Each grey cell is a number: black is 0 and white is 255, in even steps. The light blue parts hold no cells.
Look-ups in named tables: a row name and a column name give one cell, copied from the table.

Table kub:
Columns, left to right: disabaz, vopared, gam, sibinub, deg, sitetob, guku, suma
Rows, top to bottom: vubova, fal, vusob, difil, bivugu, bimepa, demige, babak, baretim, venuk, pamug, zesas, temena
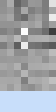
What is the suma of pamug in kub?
135
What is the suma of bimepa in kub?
167
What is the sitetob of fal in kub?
139
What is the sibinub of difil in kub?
164
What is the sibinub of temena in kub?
148
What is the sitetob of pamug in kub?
147
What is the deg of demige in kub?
117
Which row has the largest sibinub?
bivugu

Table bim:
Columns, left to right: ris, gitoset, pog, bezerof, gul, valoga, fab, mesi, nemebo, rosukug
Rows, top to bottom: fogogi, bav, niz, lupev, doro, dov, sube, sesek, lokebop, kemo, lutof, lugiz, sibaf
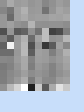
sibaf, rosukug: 200
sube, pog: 155
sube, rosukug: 136
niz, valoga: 159
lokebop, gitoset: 134
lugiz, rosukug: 161
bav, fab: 115
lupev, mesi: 146
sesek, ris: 109
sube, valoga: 152
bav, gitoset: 117

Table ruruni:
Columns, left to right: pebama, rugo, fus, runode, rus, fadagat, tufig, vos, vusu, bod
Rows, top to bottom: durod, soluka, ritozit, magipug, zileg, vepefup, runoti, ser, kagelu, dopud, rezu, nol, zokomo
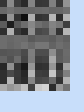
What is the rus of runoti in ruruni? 105
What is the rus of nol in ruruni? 133
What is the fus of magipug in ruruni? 88
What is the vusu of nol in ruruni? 50
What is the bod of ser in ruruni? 107
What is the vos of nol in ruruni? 108
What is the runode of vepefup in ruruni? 106
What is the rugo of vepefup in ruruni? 104
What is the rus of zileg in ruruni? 143
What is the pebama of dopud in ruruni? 39
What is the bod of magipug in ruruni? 62
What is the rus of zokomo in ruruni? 64
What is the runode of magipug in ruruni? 109
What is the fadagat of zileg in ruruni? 72
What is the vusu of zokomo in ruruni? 151
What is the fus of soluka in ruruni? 105
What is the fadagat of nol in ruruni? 71
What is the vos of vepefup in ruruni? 92
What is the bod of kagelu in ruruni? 105
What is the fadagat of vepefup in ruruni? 97
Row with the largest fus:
zokomo

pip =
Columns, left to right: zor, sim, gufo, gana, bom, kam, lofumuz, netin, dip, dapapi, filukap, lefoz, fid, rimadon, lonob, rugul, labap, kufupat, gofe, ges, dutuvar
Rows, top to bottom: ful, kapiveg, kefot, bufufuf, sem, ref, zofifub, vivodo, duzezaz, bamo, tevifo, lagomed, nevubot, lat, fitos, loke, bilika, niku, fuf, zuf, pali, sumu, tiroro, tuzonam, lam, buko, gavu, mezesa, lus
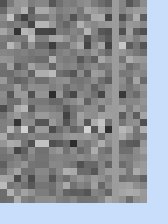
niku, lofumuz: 85
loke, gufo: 169
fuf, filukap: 100
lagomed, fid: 124
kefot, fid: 111
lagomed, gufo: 98
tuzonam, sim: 127
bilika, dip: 138
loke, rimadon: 142
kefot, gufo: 101
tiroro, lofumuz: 116
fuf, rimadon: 86
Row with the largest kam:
pali

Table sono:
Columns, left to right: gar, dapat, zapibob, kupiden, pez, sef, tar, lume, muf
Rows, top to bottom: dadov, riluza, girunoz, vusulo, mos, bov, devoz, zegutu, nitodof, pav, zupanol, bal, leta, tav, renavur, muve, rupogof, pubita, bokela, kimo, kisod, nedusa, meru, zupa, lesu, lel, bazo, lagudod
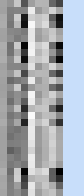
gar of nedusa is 161
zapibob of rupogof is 132
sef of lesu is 204
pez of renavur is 235
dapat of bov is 143
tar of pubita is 211
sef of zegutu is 183
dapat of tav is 127
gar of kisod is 161
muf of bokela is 164
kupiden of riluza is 132
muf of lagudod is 147
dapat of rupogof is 118
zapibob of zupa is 131
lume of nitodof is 104
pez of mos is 230
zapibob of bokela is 115
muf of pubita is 47
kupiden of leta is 94

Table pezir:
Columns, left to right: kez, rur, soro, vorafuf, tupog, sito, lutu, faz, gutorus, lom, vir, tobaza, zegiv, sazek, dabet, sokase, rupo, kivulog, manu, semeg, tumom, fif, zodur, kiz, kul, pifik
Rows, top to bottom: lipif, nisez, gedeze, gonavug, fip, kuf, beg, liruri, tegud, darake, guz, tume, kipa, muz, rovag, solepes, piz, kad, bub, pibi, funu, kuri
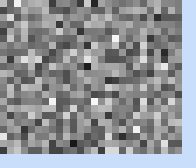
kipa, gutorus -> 141
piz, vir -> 103
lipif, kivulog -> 113
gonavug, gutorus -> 57
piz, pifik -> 127
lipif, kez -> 190
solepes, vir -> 211
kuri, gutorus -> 68
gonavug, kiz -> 132
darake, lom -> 133
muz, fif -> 120
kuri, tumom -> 111
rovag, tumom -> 220
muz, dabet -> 85
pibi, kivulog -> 46
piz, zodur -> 205
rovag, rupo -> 146
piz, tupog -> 205
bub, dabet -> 96
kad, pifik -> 193
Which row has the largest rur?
gedeze

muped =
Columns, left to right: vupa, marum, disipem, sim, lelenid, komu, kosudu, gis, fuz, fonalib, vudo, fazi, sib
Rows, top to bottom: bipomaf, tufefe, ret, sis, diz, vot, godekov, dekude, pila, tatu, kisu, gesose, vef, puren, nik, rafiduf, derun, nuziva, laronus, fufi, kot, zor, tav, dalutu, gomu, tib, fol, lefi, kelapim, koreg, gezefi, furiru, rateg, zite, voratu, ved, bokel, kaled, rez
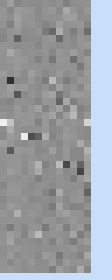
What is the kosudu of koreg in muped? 138
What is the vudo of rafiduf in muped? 172
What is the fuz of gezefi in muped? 153
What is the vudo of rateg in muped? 147
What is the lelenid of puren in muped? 147
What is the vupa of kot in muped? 158

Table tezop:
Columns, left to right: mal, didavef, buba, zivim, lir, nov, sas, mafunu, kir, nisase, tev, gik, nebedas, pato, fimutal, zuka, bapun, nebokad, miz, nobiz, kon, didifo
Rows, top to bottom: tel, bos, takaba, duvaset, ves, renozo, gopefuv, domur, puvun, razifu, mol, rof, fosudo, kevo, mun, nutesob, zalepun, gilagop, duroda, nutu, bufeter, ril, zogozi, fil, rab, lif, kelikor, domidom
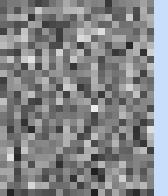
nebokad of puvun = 133
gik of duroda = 155
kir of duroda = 63
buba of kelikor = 104
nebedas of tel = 140
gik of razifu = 116
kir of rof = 129

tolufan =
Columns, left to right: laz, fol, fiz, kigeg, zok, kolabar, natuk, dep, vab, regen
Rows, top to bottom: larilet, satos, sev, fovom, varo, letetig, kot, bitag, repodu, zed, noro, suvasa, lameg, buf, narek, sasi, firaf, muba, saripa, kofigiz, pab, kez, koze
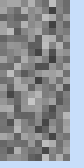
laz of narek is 150
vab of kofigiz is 129
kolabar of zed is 81
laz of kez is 113
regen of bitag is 144
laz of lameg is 156
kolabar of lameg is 147
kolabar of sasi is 159
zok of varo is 151
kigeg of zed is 137
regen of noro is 112
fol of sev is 117
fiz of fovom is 116
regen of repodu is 107
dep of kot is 132
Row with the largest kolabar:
buf

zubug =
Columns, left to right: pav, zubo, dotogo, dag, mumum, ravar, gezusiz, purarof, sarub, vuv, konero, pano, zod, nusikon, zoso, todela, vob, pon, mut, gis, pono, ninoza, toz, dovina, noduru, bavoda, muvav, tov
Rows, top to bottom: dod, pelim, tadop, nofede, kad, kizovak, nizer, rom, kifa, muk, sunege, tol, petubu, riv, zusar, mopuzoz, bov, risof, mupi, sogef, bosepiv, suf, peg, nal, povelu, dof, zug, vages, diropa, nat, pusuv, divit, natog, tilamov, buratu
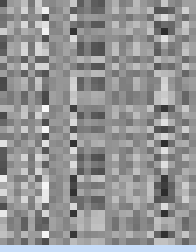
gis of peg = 192
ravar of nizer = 214
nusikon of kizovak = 136
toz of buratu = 192
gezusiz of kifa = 96
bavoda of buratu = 145
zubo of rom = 172
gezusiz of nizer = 177

